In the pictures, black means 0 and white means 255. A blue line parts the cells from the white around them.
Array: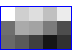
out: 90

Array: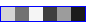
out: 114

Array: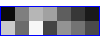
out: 108

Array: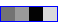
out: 154

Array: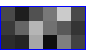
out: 36

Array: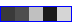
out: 78

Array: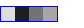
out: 31
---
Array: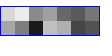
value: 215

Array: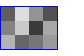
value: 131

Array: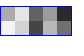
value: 171

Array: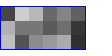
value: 178

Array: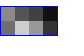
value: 138

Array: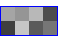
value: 165

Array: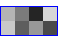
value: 180

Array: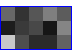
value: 29

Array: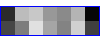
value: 43
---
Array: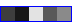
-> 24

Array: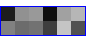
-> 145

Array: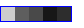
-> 94

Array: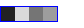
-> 218

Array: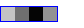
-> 111

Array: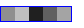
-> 191

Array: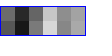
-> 40

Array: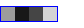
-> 24

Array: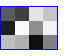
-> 64

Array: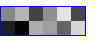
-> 179
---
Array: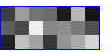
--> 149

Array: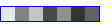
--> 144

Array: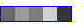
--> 125

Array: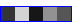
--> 23

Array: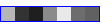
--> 233

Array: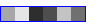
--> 78

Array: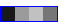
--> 155

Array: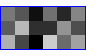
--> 204

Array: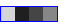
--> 31
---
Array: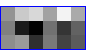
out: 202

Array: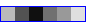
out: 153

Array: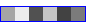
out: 165

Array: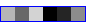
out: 140

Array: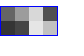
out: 193

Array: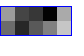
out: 156

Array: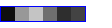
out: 111

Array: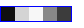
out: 136

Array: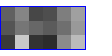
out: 160

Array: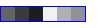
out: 145
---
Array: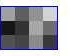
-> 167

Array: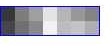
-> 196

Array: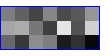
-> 83

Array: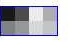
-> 215

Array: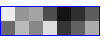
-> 98

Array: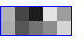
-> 141
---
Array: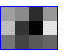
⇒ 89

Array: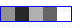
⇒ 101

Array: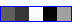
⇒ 5

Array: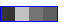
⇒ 115

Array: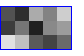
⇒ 68

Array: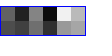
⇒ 153

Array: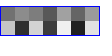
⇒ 32

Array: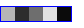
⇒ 225

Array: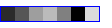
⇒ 1

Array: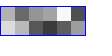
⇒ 93
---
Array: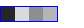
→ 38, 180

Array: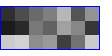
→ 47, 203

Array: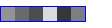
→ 147, 126

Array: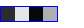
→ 44, 174

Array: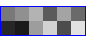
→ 121, 226

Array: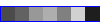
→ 75, 30

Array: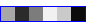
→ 168, 12

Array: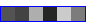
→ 83, 124

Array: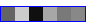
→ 100, 136
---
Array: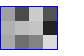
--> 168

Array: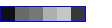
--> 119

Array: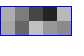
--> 102

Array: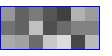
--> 199

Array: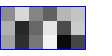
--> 119

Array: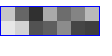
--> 95

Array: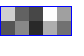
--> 136

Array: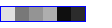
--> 148

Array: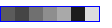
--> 142
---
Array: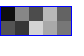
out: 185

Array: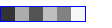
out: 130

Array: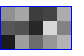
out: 68

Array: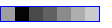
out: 174

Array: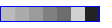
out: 209

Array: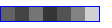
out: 131

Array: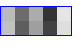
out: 52
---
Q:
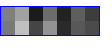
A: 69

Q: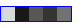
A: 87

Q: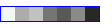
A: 193

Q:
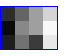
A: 59

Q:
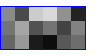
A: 27

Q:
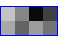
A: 156

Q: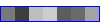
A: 190

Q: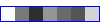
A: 46

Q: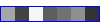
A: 246

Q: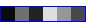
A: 34
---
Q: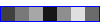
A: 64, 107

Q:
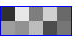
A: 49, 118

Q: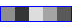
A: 142, 89

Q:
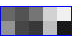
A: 103, 25

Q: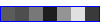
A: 91, 58

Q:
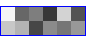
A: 245, 152

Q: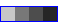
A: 199, 38
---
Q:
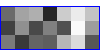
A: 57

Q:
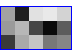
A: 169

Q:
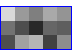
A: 161

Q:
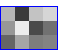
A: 166

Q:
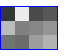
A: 107

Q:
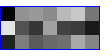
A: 126

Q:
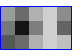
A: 107

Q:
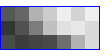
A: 60
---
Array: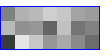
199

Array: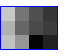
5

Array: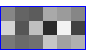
112

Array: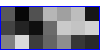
61

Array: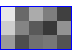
112

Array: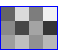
145

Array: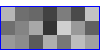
90
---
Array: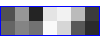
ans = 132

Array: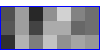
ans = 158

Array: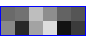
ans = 40

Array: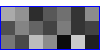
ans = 132

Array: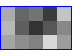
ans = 94

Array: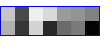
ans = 54

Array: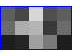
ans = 173

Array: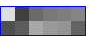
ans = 92

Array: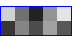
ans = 133
